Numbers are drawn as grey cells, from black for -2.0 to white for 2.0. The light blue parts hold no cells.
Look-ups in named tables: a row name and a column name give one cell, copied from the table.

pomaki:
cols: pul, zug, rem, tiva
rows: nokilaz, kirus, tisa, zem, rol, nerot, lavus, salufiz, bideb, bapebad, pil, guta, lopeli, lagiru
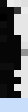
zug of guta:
-1.9
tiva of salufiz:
0.3
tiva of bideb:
1.6
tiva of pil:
1.6
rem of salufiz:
-1.9
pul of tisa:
-2.0
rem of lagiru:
-1.9
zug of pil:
-1.9
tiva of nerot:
1.6
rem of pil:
1.6
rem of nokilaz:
1.6

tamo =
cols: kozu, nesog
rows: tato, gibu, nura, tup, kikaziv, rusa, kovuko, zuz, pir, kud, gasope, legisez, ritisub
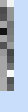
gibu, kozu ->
-0.8
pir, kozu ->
0.6
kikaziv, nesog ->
-0.1
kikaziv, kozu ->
-1.7
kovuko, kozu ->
-0.7
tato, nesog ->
1.8
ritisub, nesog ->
-0.4
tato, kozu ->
0.7
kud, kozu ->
0.6
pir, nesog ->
-0.7
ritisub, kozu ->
0.7
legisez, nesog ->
-0.7
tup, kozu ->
0.6
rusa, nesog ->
0.0
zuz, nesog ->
-0.9
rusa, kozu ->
0.6

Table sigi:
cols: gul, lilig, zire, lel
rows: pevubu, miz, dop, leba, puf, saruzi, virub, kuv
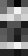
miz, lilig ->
0.8
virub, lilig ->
1.3
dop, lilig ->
1.5
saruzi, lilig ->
-0.9
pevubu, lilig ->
-1.0
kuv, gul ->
-1.4
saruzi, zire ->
-1.6
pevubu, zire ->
-1.9
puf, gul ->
-0.6
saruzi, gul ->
-0.5
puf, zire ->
-1.4
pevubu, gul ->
-0.3
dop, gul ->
1.3
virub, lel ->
1.1
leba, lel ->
-1.6

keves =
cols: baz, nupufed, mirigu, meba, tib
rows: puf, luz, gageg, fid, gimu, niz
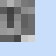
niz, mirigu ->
-0.9
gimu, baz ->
0.4
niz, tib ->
1.3
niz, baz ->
-0.5
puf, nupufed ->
0.8
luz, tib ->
0.3
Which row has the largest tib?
niz

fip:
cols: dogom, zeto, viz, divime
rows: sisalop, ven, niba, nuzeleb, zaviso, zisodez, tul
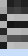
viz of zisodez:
-0.7
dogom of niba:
-1.5
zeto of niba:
1.0
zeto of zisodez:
-0.7
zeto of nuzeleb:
-1.7
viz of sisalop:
-1.3
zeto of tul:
1.0
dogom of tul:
-1.6
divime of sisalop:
-1.5
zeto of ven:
-1.1
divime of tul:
0.9
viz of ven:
-1.0
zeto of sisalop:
-1.5
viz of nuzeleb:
-1.6
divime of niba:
0.9
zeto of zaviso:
0.9
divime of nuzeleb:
-1.6
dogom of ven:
0.6
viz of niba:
0.9
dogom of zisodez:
0.3

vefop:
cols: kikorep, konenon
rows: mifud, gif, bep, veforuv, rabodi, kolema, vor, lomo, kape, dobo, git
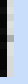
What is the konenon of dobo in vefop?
1.4
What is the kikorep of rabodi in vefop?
-1.8
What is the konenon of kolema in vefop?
0.7
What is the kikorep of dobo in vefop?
-1.9
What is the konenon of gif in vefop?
1.5
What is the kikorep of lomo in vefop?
-1.9
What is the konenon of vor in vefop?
1.5
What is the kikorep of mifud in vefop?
-1.9
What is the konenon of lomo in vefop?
1.5
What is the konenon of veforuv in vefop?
1.5
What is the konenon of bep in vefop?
1.3

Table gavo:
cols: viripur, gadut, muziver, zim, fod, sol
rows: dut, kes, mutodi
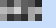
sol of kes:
0.8
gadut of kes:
0.6
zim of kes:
-0.5
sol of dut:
-1.4
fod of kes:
0.6
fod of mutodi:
0.6

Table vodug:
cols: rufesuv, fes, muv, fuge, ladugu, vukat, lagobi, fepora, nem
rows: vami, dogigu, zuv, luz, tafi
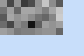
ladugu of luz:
-1.7
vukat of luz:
-0.5
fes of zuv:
0.6
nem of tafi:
-0.4
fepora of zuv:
0.1
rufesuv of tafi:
0.5
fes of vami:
-0.9
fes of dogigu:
0.5
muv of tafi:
-0.1
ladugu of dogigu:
0.6
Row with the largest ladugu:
dogigu

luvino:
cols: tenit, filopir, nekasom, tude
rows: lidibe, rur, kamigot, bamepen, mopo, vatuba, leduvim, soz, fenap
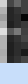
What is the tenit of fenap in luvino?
0.8
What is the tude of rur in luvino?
-1.0
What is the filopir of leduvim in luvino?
-1.5
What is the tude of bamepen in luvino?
-1.1
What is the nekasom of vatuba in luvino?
-1.2
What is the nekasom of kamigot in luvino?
-1.3
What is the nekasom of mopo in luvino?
-0.1
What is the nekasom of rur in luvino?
-1.2
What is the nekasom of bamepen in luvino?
-1.3
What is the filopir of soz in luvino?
-1.5
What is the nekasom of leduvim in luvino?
-1.3
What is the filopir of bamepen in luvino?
-1.5
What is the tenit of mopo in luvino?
1.5
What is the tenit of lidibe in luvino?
1.3
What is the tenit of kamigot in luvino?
0.5
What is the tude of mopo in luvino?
-1.0
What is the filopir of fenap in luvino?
-1.4
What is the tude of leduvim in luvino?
-1.2
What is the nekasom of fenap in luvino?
-1.2

